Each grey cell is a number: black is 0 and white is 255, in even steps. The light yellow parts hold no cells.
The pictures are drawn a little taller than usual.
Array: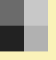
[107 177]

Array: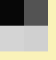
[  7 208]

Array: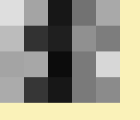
[222  50  12 122]

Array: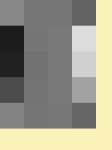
[135 117 121 162]

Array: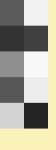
[90 64]

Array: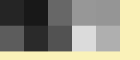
[37 42]

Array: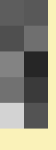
[ 93 111]
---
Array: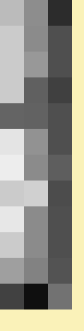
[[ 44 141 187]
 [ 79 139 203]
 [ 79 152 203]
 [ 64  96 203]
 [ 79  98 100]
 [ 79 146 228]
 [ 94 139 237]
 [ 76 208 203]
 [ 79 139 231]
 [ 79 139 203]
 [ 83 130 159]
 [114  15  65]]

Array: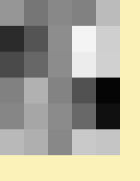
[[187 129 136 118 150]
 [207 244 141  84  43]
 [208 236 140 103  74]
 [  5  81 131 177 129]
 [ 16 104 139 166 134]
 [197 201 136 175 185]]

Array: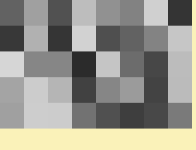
[[ 52 208 130 145 189  81 160  98]
 [198 131  98  79 210  53 177  56]
 [188  71 108 197  43 134 134 214]
 [187  67 155 134  65 181 204 164]
 [122  72  62  80 114 204 205 160]]

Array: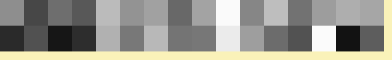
[[166 174 157 114 190 134 250 163 104 161 147 187  88 110  71 142]
 [ 93  18 251  82 108 158 235 119 116 184 120 177  45  22  81  42]]

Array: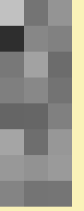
[[148 116 193]
 [129 135  46]
 [108 162 120]
 [115 136 127]
 [128 102 101]
 [151 110 165]
 [154 146 152]
 [117 116 132]]

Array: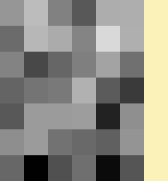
[[174 173  88 129 188 150]
 [175 217 132 171 183 107]
 [112 163 127 102  72 131]
 [ 58  91 177 121 116 100]
 [143  34 157 155 155  88]
 [148  96 105 114 155 142]
 [ 85  11 111  80   1 103]]
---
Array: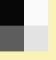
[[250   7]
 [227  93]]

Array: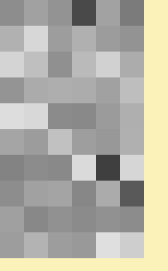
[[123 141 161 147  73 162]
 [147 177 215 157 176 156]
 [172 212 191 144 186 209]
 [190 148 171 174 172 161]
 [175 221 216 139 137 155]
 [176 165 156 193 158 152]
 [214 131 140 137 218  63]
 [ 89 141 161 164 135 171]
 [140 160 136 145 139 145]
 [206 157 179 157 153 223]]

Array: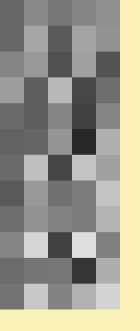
[[144 103 137 118 133]
 [147 103 167  90 164]
 [ 84 133 152  80 159]
 [111 157  94 184  71]
 [133 106  94 133  66]
 [176  98 101 149  40]
 [160 106 191  70 195]
 [195  89 152 113 124]
 [179 111 146 131 124]
 [128 132 213  65 222]
 [174 107 116 118  53]
 [212 115 200 131 177]]

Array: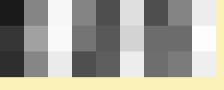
[[237  26 133 247 132  78 223  78 132]
 [253  54 161 249 116  88 211 108 108]
 [239  46 134 235  79  94 237 110 123]]

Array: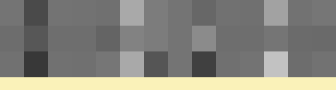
[[118 116  74 115 114 112 169 124 116 103 113 112 162 114]
 [106 109  87 110 110 100 130 124 116 139 110 110 117 107]
 [114 113  56 113 112 118 169  85 116  64 112 115 194 109]]

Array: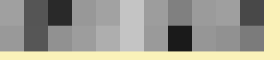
[[ 72 160  85  41 152 162 196 157 128 155 159]
 [123 153  86 145 157 174 196 154  26 150 145]]

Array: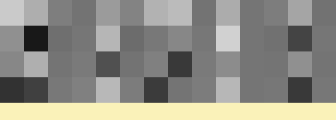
[[114 202 174 126 115 155 131 178 187 115 172 117 125 165]
 [118 144  24 111 118 182 108 120 135 119 209 117 113  68]
 [116 135 175 116 122  80 115 128  57 122 140 117 116 144]
 [119  50  64 120 128 184 124  59 116 124 183 117 119  57]]

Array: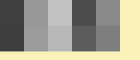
[[138  64 152 194  77]
 [126  62 155 183  92]]

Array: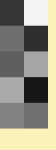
[[243  54]
 [ 47 111]
 [166  95]
 [ 22 170]
 [113 130]]
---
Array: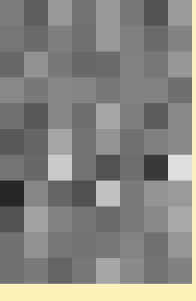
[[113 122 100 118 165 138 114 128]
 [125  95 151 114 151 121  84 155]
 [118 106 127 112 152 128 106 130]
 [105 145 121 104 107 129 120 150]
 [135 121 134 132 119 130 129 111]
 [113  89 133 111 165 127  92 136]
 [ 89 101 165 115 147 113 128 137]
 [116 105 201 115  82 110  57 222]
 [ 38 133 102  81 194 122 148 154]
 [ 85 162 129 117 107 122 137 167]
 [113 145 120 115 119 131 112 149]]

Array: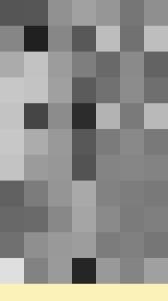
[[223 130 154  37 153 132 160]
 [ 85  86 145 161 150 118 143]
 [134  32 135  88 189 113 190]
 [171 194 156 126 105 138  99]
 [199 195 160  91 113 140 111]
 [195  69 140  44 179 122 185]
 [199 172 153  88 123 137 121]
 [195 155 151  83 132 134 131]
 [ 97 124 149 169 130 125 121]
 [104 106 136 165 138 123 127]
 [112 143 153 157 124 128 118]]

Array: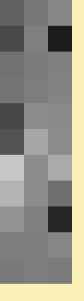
[[122 126 123]
 [ 98 119 136]
 [ 73 127  29]
 [113 124 129]
 [116 125 131]
 [ 72 139 137]
 [ 82 167 141]
 [198 141 170]
 [179 140 111]
 [147 127  37]
 [125 125 134]]

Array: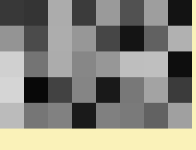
[[187 118 129  26 128 122  98 160]
 [ 56  52 172  59 154  81 158  19]
 [148  75 173 151  70  20  97 177]
 [208 116 172 135 151 190 191  14]
 [213   8  66 133  25 120 163  59]]

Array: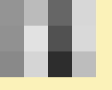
[[137 213  45 189]
 [148 187 102 215]
 [145 226  81 217]]

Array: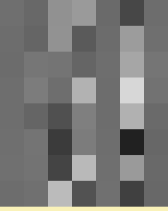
[[109 112 187  82 112  64 104]
 [111 104 145 154 106  71 109]
 [109 101 146  90 108 156 111]
 [108 118 116 101 110 166 117]
 [110 124 110 178 109 215 114]
 [110 101  80 127 109 177 106]
 [111 116  59 124 110  33 103]
 [112 115  68 185 111 154 105]]

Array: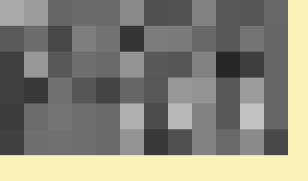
[[ 64 111 113 110 105 148  56  80 130 105 138  72]
 [170 155 102 107 105 137  81  83 130  89  86 104]
 [ 91 108  72 126 115  53 125 122 104  89 116 103]
 [ 64 151  89 110 105 148  89  86 130  39  63 103]
 [ 64  57 113  86  68 103  87 151 147  89 156 102]
 [ 61 108 116 110 105 176  77 184 130  89 193 103]]
